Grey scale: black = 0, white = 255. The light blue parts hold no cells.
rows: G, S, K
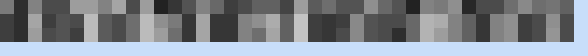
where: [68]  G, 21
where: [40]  G, 34
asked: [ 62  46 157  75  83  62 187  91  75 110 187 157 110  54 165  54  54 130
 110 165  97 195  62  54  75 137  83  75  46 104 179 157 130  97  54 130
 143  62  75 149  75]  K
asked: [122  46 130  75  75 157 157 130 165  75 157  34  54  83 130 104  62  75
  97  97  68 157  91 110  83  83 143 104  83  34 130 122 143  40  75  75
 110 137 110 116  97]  G
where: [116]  G, 40
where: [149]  K, 40
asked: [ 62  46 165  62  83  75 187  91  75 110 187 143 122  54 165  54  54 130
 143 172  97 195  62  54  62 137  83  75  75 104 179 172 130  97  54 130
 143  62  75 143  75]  S

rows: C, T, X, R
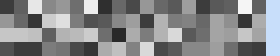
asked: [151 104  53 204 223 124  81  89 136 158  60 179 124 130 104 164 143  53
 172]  T
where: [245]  C, 18
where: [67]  R, 18
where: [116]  R, 5

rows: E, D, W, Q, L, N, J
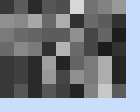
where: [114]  E, 7
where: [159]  L, 4
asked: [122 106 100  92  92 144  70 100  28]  W
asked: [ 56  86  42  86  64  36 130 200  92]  J
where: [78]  E, 5

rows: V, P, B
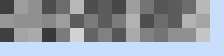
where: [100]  B, 7
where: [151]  P, 1

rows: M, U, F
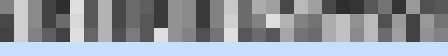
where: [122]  F, 10
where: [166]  F, 21
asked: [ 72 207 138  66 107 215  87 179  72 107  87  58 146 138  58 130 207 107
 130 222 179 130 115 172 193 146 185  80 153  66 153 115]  U
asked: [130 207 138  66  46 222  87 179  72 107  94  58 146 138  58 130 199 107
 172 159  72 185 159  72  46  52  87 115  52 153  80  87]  M
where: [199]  M, 17
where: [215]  U, 6
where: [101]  F, 7

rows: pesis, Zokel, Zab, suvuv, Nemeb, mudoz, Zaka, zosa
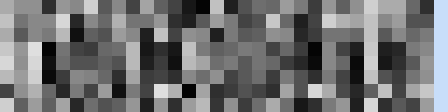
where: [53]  zosa, 16
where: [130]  mudoz, 7
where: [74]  Zaka, 25

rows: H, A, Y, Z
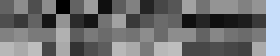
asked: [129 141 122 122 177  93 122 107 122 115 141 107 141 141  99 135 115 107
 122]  Y
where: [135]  Y, 16
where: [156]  H, 7
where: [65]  Z, 18

